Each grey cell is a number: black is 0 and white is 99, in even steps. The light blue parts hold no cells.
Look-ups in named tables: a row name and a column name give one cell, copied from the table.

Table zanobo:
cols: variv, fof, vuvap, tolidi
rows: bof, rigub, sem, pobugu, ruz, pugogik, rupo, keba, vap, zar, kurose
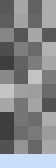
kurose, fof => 58
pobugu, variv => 30
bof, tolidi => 67
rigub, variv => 36
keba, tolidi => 32
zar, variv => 24
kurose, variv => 32
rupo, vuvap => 61
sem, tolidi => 34

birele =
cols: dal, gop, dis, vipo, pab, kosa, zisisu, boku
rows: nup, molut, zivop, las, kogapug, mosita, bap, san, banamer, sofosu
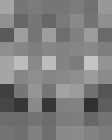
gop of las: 52
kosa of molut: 53
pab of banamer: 48
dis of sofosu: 50
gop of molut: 40
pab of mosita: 53
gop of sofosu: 43
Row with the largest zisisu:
kogapug

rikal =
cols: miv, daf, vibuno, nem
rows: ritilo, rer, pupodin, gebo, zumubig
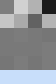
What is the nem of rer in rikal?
70
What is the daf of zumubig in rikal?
48
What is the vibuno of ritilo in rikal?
69
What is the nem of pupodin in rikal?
46
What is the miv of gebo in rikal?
47
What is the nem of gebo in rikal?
48
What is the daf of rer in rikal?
66
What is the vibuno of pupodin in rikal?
47
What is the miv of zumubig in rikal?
46
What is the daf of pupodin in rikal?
48
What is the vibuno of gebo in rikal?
47
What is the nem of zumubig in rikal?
48
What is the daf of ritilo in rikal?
81
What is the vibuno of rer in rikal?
38
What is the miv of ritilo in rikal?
49
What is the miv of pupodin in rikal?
47
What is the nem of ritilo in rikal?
10
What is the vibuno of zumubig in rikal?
46

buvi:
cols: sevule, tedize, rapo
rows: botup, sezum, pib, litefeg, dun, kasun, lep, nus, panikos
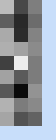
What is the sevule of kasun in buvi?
63
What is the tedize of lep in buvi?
4
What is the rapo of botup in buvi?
49
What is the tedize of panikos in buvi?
32
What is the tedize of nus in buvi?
48
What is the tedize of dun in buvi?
92
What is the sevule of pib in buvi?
66
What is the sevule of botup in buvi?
73
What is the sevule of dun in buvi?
25
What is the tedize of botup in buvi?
28
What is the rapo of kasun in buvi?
48
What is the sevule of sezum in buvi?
37
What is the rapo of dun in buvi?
48

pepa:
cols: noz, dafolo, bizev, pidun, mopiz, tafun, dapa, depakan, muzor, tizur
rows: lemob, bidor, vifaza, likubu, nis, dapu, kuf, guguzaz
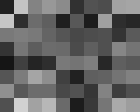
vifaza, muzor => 20
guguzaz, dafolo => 81
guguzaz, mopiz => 41
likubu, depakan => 31
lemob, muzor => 63
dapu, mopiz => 25
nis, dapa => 49
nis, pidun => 18
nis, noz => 8
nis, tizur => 34
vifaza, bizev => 47
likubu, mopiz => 41

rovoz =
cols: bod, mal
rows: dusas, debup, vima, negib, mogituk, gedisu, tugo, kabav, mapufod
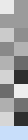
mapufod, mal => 18
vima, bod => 79
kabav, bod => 68
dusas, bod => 91
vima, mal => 55
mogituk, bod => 69
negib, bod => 53
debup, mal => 60
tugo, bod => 42
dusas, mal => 60
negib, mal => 69
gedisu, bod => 82
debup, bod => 60
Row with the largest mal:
tugo

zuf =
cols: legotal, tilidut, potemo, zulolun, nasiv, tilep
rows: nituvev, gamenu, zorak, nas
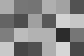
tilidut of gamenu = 30
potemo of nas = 31
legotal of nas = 78
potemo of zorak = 69
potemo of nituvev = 45
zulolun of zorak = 69
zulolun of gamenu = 34
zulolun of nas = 68
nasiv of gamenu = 82
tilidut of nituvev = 46
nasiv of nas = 83
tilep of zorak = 46
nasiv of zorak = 17
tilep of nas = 28
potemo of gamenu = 62
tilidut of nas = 27
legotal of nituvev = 67
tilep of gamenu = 77

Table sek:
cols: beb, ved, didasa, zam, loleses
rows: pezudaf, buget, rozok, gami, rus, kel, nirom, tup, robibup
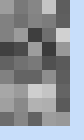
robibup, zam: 61
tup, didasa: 69
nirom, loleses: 39
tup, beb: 62
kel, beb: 50
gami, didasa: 61
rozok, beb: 50
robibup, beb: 42
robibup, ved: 52
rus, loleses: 35
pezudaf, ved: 47
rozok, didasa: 24
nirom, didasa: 80
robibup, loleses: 59
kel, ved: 39
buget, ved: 44
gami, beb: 25
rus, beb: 38
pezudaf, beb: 61
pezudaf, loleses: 36

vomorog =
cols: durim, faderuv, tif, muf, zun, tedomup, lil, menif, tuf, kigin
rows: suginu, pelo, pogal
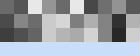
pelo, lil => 68
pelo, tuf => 19
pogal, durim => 24
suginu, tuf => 57
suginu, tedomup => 90
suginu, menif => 43
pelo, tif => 42
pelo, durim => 29
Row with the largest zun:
pelo

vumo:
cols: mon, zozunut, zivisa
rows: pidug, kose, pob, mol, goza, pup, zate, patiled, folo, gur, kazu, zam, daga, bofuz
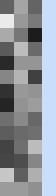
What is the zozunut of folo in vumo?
53
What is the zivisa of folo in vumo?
40
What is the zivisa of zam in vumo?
52
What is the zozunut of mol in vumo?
73
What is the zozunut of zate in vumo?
59
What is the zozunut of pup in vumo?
70
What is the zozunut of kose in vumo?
59
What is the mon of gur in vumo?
36
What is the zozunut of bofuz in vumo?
60
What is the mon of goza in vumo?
16
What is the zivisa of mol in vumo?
41
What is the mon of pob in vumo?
66
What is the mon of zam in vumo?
27
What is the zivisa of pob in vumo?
11
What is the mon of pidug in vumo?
38
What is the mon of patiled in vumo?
14
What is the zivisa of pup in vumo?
25
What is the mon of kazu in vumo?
26

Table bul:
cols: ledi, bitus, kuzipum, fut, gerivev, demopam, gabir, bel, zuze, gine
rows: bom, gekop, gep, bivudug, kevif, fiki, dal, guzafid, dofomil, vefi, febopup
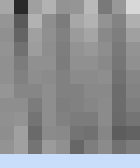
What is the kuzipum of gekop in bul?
69
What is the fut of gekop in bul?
55
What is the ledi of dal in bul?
58
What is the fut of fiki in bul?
54
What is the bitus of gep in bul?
39
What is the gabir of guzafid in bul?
52
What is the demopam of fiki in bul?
54
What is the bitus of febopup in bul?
62
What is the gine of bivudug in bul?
57
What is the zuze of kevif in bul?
46
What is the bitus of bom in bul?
16
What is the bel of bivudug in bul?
55
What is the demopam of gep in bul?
60
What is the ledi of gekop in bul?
58
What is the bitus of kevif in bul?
48
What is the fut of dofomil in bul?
55
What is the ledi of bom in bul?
65

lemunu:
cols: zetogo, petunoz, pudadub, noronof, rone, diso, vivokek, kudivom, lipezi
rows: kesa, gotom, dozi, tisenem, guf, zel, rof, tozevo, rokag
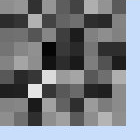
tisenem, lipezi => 18
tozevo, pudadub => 10
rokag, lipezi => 55
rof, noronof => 21
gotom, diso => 43
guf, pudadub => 55
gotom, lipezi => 51
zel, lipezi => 68
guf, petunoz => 64
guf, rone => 17
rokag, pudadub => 18
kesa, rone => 36
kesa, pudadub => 19
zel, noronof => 85
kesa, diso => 26
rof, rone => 34
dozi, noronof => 52
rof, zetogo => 12
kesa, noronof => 58

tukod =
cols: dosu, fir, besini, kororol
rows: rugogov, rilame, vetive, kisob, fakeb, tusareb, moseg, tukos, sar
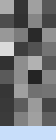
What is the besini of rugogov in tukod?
62
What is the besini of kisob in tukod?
32
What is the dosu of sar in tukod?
23
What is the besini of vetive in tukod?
16
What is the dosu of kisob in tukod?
85
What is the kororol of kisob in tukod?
45
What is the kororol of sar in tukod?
37
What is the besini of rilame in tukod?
52

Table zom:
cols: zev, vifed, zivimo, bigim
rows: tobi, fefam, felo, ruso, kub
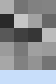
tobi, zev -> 68
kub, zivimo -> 57
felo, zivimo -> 21
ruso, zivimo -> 62
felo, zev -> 34
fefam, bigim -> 40
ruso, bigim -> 60
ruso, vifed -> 47
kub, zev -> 65
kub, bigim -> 45
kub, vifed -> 50
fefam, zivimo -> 63
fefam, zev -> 16
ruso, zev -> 60
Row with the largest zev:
tobi

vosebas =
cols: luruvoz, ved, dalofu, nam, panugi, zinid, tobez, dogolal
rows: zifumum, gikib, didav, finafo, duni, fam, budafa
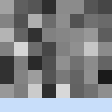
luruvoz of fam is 19
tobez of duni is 54
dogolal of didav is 36
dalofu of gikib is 68
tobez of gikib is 44
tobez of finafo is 77
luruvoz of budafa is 59
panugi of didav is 52
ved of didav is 39
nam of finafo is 27
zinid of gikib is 32
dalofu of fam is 61

